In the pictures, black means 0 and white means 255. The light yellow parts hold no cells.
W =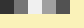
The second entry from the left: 117
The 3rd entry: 240

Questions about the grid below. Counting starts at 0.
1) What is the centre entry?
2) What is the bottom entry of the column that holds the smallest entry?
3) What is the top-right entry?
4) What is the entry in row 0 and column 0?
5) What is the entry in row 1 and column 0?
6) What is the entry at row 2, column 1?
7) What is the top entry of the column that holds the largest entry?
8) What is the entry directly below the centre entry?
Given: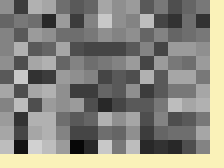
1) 69
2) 7
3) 120
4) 143
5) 101
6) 89
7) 177
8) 101

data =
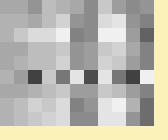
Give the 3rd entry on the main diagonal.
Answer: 219
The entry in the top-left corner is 168
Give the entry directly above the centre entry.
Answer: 148
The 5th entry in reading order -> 178
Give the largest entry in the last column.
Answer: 240
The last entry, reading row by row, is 109
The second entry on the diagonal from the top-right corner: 148
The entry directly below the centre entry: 228
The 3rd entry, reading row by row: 148
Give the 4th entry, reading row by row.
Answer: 189
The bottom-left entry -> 178
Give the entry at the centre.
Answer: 148
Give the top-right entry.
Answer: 148
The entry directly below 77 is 157

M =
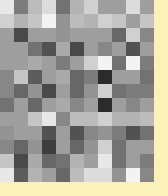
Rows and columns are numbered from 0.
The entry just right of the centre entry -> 147
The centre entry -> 103
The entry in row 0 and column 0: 232
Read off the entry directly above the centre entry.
103
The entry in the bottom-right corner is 135
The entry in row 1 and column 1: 179
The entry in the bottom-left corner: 232
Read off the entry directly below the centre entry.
135
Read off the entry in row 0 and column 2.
188
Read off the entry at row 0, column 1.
124
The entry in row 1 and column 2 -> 197
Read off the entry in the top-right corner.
158
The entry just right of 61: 158
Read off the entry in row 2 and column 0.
158
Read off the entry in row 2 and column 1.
73
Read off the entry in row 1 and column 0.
208

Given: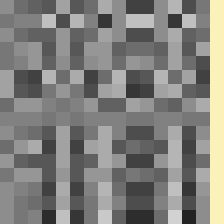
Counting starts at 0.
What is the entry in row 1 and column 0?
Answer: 119
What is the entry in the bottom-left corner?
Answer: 141
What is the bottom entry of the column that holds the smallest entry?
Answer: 35
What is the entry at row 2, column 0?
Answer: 141
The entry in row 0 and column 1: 109
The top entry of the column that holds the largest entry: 181
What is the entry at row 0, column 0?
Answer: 141
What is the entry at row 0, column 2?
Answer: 97
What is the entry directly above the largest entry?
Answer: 171
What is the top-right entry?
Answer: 119
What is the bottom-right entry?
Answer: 141
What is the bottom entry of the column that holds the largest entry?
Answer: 210
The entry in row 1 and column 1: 129

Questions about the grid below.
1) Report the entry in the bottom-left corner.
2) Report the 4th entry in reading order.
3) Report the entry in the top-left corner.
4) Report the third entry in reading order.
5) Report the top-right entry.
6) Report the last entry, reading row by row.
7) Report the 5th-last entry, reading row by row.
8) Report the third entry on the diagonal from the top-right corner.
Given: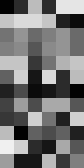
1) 157
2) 43
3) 2
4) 188
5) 229
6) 127
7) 22
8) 127

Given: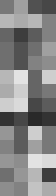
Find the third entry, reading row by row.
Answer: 81
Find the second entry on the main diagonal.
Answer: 171
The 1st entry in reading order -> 120
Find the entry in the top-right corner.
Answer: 71
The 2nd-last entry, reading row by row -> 195
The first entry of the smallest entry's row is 51
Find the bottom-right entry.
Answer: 171
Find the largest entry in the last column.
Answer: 218
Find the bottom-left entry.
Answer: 141
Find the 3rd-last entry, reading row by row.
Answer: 130
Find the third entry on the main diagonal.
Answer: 92
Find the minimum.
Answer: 41
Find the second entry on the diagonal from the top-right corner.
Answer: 183
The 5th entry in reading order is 183
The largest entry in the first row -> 160

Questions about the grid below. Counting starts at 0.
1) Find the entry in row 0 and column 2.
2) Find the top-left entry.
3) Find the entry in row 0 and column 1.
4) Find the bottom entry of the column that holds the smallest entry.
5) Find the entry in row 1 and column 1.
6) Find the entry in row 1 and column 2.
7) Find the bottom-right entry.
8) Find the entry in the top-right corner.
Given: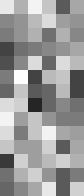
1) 243
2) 232
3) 177
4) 167
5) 147
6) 186
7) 208
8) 167

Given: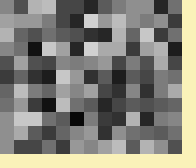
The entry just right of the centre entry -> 91
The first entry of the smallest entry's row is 143
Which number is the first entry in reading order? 134
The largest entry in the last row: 188
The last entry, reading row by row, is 80
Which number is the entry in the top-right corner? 112
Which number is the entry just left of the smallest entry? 91
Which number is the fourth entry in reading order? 188
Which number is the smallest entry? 8
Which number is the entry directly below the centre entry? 161
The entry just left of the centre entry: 152
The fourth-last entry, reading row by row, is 91
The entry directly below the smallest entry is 134
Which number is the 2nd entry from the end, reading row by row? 143
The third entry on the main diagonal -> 80
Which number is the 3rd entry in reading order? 179
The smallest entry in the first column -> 59
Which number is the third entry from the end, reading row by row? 179
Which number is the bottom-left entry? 143
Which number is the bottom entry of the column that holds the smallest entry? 152
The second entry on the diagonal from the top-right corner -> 143
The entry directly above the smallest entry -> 112
